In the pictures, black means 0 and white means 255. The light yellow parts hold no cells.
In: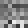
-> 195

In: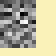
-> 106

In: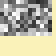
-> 131

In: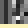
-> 111

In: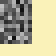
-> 45
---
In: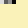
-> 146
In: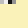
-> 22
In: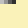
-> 90
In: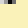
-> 7
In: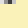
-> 61
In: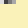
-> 124
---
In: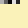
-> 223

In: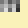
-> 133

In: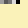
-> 217

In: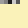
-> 202

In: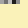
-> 29

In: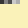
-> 202
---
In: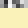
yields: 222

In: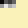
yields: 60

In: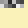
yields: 84

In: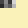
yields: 55

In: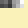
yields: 170

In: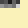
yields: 98

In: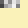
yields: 229
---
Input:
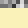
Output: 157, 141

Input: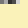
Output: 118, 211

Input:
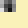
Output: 182, 138

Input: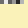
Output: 109, 181

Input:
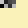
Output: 199, 185

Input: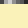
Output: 71, 40

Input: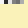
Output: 244, 173
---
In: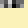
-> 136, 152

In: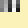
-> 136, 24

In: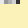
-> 232, 51

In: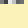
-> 125, 112

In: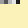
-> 157, 29

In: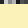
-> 38, 66

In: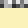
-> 123, 68

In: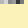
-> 182, 122
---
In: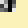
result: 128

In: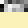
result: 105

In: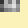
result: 154

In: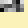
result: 155

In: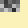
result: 139

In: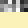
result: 116
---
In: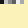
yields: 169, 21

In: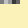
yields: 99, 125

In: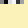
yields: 161, 134

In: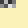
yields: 116, 141

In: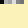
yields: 115, 7

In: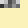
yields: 202, 52
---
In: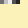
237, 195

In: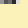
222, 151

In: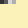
216, 175

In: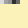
221, 162

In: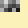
216, 188

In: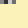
205, 138
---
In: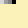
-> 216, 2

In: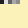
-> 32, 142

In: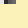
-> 230, 105

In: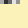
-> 172, 147

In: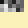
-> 21, 128

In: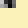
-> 198, 99

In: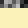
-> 47, 62

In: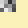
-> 210, 73

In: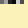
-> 106, 78

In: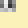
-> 137, 167
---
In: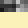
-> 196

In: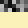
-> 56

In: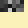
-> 20

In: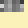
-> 114

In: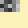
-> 48

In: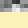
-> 241

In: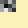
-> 230

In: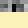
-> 123
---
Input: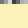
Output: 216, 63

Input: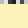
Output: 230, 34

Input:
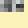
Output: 208, 51

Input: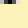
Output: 228, 4

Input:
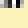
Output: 254, 3

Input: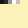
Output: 250, 17

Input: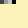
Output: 198, 9
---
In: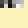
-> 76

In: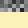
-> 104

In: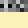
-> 21

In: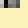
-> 204

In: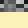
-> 177

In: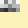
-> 213
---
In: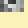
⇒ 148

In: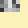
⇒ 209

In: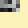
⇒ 129

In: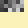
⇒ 191

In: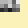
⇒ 235

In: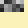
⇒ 175

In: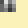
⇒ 184

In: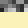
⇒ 62

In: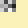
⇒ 113

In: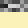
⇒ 105
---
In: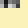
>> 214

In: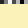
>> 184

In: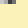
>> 170

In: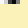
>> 64

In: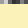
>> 64

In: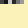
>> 39

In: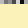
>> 211

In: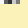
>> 51

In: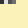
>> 224
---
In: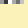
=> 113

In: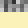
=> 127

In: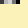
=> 115

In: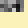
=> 86

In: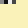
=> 237

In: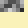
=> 113

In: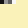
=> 97

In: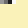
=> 30

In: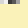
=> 88
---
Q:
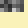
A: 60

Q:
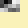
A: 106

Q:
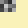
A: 69

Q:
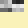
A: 77

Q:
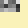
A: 174

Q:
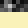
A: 128

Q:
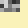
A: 116
